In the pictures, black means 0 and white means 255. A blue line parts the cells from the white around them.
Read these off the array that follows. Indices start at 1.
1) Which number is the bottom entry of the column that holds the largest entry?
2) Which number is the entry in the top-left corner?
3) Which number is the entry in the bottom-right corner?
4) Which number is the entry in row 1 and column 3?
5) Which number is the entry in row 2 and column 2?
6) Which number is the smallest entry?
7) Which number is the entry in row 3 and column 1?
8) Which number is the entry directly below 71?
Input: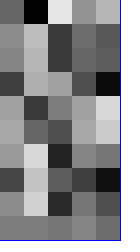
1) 117
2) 101
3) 109
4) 229
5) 189
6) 3
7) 133
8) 141

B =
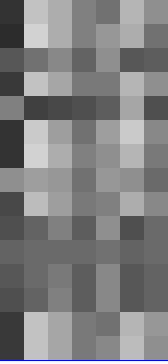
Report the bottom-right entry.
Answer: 143
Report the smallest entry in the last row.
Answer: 57
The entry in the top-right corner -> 143
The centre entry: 113
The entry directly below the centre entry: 121
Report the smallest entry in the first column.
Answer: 44
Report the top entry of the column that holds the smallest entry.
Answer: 51
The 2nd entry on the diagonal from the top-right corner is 173
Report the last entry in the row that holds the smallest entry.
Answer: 113
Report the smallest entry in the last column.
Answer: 79
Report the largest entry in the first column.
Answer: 143
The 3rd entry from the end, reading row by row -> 136
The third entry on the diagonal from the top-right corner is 143
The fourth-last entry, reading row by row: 121
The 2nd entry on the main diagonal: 210
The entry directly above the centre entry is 128
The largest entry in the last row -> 194
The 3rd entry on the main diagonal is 136

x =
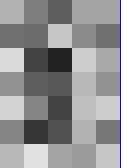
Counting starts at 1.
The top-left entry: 177
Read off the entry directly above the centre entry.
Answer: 33
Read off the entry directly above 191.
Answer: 184
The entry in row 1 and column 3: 94
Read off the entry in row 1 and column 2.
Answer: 126
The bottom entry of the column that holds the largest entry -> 225
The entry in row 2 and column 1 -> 113
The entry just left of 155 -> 163
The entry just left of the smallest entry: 68
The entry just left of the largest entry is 184

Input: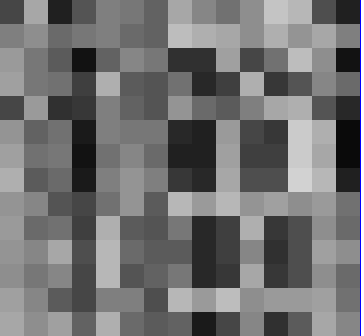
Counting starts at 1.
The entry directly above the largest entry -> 203
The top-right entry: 32
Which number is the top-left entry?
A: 70
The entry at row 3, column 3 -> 91
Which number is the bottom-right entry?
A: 134
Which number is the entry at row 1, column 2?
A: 167
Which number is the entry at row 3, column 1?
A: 154
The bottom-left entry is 167
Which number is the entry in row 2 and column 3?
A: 106
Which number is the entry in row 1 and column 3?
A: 32
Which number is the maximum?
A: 210
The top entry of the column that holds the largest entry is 183
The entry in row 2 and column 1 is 127
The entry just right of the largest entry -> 183

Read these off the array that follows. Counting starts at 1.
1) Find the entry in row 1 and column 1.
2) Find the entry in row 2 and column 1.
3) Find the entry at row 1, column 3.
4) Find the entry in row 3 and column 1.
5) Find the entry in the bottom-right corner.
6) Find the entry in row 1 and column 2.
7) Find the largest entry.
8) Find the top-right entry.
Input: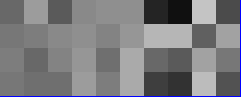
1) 104
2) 119
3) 90
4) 125
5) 82
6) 156
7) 196
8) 75

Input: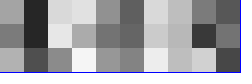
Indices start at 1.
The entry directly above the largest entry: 171
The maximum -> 245
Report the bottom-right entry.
71
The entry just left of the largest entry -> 139
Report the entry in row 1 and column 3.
217
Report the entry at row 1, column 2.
38
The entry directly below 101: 131
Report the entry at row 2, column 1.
123
